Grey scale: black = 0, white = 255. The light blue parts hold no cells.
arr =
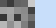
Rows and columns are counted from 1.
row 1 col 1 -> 86
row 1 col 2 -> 59
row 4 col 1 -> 183
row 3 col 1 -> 54
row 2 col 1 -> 162
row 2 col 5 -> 66
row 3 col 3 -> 58

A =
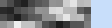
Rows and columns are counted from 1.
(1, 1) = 103
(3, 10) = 230
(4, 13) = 126
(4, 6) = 144
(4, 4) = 195
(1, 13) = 189
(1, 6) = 87
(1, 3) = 46
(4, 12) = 86
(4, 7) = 82
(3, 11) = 186
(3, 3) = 30
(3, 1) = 76
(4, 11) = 85
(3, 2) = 53
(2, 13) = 75

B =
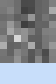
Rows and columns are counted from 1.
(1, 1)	124
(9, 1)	113
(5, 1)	113
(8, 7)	76
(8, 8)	129
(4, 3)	119
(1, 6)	98
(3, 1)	108
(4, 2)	152
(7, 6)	92
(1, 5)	75
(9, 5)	86
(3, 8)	106
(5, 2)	167
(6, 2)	107
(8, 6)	108

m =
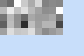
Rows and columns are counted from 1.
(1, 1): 129
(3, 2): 184
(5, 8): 154
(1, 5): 171
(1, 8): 138
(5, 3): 198
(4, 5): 190
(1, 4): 202
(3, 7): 157
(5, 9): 168
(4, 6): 159
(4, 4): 44
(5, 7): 139

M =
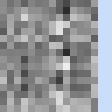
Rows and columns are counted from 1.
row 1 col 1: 139
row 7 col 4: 113
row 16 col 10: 206
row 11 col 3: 144
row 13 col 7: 130
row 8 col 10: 44
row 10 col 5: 141
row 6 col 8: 93
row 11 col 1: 160
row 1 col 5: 131
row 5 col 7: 136
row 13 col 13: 106
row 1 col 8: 152
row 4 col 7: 148
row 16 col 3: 150
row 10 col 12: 136
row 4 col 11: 130
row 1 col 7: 123
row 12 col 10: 168
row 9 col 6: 123
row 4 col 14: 179
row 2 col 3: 147
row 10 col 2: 156
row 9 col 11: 93
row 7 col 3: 107
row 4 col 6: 122
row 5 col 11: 158
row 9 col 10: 199
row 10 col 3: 135
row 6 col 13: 170
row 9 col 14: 194
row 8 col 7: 119
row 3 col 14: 96
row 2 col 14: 108
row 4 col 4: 123
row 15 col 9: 219

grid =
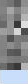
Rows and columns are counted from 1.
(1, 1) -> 126
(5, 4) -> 76
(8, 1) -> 126
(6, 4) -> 119
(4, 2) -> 150
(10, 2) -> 75
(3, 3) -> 113
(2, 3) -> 133
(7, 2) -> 141
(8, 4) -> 138
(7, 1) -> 131
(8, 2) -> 91

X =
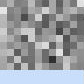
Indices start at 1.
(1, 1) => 148
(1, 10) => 158
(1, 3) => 127
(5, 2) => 137
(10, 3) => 103
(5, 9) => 71
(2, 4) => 118
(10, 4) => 192
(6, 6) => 138
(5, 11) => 95
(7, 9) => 171
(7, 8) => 99
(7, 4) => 144
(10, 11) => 142
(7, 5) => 118
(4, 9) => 92
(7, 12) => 162
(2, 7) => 208
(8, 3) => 94
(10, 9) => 124
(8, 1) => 181
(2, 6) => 158
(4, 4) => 162
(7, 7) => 218
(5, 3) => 166
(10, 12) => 133
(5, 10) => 148
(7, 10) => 98
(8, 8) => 154
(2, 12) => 150
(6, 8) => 168
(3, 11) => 115
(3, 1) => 185
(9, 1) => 167

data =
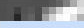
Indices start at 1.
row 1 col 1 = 79
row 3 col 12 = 180
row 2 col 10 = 248
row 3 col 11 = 227
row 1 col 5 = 80
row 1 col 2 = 81
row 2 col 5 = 87
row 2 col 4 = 82
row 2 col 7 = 122

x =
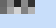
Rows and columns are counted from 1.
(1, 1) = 102
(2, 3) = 210
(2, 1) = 108
